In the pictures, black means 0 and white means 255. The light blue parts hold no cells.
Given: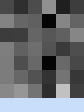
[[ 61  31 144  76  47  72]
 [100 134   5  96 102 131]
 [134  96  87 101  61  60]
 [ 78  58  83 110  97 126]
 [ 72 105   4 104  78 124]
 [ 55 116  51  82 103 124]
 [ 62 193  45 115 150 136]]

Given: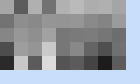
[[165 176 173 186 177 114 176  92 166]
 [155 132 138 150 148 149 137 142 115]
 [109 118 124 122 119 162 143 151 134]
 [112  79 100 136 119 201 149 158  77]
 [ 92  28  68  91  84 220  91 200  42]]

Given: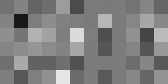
[[101 133 115 124 122 123  75 156 110 100 131 114]
 [136 167 134 123 182 123 125 129 141 125  24 130]
 [187  68 145 123  79 125 219 126 162 178 117 143]
 [152  85 132 124  86 124 166 131 139 149 141 132]
 [ 88 133 109 124 123 123  81 111  97  98 169 112]
 [148 101 134 123  89 124 107 229 144 127  87 126]]

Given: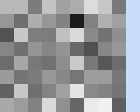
[[120 198 220 172 161 195 124 185 184]
 [160 175 130  28 130 151 174 111 151]
 [143 114 137 217 192 124 126 200  83]
 [151 135  80 104 148 134 149 112 134]
 [108  87 120 201 142 113 120 167 108]
 [119 156 157 118 136 152 124 117 155]
 [116 130 137 228 161 132 111 199  98]
 [ 94 240 234 102 144 218 130 156 169]]

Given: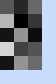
[[105  39  88]
 [ 54   1 182]
 [ 13 148  20]
 [ 84  66 213]
 [106 148  20]]

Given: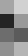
[[209 165]
 [153  36]
 [ 91 109]
 [181 144]]
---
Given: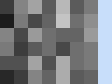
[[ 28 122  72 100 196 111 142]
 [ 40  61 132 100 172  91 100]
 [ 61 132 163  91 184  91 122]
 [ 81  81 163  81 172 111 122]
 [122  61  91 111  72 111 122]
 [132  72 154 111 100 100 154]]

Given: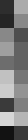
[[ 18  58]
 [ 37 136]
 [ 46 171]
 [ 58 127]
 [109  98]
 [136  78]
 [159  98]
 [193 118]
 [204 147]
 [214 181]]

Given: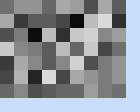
[[ 58 168 135  91 135 209  79 123 147]
 [ 70 179  36 218  70 168 147 123 147]
 [ 79 123  12 188  48 200 209 135 157]
 [103 135  79  91 103 103 157 123 112]
 [112 147 147 103 168 157  79 168  91]
 [168  58  91  91  70  12 188 218  48]
 [200 135 123  91 188 103 200  70 112]]

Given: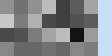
[[ 73  82 124 164 188  18 155]
 [135 103 103 113 103 135 124]
 [145 113 145 188  63  92 164]
 [199 124 176  73  63  82  92]]

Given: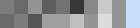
[[105 124  84 160 160 191 148 220 148]
 [124 105 148  93 115  54 136 201 148]]

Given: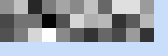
[[ 72 115 115   4  81 214 175 184  51  91 184]
 [ 81 125 214 254 137  91  51 103  72 155  51]
 [146 193  39 125 165 137 193 103 223 223 155]]

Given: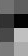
[[ 49   4]
 [ 72 192]
 [114  93]
 [124 173]]

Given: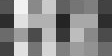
[[ 45 224 177 177  36 168 168  45]
 [ 66 224 117 212 127 157 146 107]
 [ 85 242 137 201  96 117 127  66]
 [107 157  75 189  54 189 137  75]]
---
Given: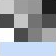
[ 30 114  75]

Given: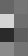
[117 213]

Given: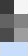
[245  99]

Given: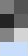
[83 36]

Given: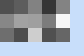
[131 124 206]

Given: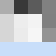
[129 243 235]

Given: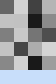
[181  26 201 195]
